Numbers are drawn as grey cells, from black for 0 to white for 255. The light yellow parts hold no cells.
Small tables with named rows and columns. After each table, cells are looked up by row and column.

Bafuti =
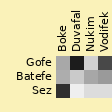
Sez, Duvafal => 239
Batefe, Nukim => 167
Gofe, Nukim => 209
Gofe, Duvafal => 28
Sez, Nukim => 220
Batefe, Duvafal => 202

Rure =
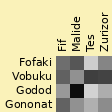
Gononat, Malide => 145
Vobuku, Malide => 145
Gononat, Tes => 176
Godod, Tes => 210
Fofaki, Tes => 205
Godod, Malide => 13
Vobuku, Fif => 97
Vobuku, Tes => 63
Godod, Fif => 153
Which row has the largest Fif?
Godod

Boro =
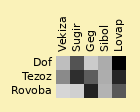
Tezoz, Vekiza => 138
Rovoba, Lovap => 88
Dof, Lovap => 1
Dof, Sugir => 83
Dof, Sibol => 172
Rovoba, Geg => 34
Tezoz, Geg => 93

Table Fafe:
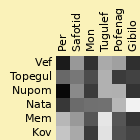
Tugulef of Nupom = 177
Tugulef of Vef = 170
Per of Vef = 27
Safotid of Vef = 152
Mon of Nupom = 59
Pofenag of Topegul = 59
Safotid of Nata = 107
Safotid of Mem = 153
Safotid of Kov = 169
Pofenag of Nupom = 176
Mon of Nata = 112
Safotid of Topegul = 119
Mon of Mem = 86
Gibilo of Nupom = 51
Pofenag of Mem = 86
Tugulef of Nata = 113
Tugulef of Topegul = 177
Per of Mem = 183
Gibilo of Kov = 68

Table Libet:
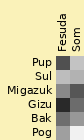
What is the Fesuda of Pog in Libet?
159
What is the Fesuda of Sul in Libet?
189
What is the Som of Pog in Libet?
241
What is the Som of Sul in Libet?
178
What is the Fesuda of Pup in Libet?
80
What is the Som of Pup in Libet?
195
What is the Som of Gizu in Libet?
108
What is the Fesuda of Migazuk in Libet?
137
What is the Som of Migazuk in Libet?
86
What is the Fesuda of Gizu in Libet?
41
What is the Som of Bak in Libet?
152
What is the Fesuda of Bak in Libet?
110

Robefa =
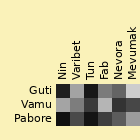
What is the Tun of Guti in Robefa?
23
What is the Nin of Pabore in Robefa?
16
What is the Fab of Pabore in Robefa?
62
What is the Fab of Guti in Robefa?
123
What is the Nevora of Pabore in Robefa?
92
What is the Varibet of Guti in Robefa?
163
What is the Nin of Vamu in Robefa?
164
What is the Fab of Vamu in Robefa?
181
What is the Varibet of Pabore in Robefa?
74
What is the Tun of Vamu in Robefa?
58
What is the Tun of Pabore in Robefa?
20
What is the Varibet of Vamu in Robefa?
125
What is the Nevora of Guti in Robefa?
100
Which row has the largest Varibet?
Guti

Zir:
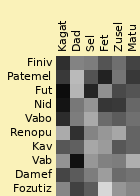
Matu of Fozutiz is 134
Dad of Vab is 17
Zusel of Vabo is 92
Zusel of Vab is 125
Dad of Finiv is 131
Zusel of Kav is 87
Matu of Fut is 84
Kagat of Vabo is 44
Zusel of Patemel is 117
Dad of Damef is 91
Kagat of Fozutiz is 134
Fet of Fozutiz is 215
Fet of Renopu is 151
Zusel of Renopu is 167
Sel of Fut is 36
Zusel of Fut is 73
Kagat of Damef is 69
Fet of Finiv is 84

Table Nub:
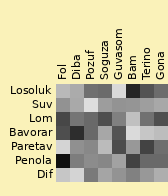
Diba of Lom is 117
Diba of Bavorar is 45
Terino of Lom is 113
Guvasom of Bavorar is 84
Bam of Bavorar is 218
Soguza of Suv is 157
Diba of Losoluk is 171
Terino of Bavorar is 198
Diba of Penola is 125
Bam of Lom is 192
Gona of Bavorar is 189
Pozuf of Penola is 140
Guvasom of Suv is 147

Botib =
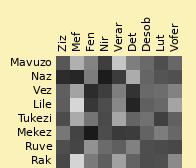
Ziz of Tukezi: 76
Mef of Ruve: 69
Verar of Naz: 60
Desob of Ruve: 78
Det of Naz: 172
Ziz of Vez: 95
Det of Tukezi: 100
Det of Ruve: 129
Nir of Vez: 62
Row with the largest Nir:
Ruve

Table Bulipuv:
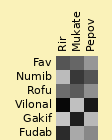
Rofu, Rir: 109
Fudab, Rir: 43
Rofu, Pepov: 143
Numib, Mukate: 56
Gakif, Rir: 197
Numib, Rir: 187
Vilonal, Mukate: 192
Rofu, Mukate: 91
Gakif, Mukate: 31
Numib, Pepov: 84
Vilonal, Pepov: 24
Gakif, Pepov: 184
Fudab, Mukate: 169
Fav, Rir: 85
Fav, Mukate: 102
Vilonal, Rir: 8
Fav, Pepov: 150
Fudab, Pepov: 136

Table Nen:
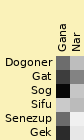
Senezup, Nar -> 240
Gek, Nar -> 231
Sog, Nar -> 198
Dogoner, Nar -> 189
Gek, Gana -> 43
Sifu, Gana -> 202
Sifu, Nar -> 187
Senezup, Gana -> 107
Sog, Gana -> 8
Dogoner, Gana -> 109
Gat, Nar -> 131
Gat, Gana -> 61

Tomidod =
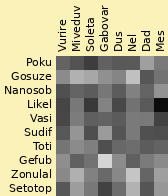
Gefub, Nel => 96
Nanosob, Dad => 100
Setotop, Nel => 178
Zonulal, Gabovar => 105
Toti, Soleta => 127
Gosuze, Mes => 115
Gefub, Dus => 140
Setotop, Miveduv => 157
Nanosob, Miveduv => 100
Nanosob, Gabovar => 119
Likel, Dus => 72
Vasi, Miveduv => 124
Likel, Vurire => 70
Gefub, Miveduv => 97
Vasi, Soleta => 95
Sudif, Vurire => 88
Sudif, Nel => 122

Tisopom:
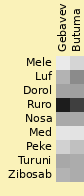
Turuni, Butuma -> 172
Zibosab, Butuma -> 172
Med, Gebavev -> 229
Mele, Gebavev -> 234
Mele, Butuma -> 213
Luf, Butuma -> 139
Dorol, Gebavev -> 162
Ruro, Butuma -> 63
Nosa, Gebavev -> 169
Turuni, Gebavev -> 168
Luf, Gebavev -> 179
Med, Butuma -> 227
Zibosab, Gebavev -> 179
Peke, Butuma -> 192

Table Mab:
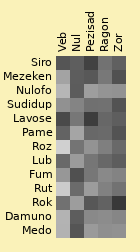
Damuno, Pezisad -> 137
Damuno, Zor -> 134
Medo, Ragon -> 143
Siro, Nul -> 94
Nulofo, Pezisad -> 158
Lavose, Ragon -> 103
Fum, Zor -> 131
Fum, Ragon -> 137
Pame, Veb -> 99
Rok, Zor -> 56
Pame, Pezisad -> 104
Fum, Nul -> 80
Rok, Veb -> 113
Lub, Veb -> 105
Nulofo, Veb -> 182
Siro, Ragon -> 114
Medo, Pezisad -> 154
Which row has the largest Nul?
Pame

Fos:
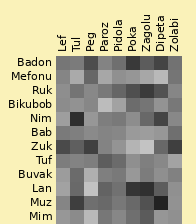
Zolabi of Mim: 144
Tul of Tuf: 131
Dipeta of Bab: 151
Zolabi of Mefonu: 117
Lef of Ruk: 142
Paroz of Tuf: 93

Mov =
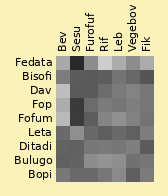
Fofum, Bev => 185
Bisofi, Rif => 93
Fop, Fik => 119
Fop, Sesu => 58
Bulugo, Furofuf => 141
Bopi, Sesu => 105
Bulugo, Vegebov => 113
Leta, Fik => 125
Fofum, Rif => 132
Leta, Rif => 94
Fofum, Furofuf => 93
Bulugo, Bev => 96
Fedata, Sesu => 41
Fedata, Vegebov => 140
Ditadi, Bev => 99
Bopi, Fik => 123
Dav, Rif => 108
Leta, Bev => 106
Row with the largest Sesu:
Leta

